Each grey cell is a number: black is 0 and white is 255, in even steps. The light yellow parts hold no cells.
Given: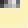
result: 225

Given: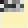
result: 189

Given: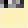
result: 166

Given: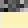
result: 44

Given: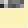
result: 123

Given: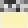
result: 208
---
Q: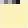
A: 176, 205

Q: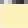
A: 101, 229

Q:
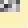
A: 111, 237

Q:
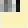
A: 139, 221

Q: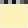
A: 20, 188

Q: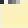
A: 102, 246

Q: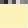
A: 78, 218
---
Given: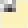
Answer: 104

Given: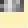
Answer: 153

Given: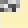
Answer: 181

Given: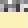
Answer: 62

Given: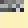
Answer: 53

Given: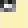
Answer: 90

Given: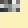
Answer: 126

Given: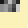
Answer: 112
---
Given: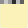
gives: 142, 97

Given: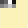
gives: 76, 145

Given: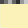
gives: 73, 203

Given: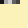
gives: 22, 68

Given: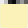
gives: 236, 94

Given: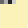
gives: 102, 207

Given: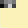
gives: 78, 66

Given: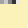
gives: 164, 234
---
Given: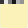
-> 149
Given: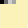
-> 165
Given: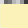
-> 59
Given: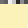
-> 79
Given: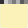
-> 135
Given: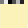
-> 36
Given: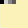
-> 89
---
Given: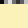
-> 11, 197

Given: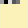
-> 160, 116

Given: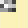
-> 234, 53

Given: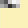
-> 130, 186

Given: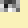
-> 154, 109

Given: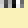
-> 200, 130

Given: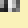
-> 165, 125
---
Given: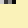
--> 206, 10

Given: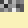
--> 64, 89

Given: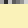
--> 165, 211

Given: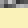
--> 159, 172

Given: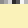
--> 140, 183

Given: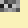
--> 177, 84

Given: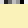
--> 220, 244

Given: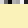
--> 217, 35

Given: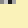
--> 135, 164
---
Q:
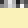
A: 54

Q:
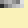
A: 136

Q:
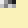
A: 236

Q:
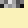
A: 162

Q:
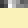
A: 66

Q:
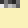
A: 54
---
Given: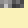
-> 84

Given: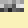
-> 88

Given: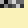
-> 210

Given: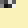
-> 64

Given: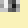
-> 141

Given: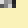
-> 144

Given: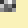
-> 100

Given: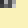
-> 173
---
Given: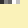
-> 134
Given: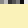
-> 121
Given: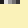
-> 112
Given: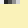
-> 144
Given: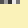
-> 118
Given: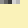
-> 142
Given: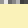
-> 134
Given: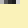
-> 85
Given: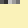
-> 116
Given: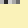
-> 167
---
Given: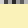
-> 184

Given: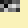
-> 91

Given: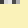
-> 174

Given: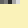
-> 221

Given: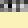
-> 53

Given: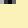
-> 100
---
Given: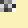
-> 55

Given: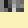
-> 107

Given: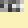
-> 163

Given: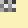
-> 98

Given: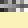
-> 64

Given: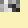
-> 212

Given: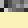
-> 210

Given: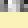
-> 126
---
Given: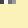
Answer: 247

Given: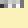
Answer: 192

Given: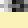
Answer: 57

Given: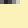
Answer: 67

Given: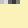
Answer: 99

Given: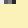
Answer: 94

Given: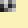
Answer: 215

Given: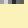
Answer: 40

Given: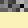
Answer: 167
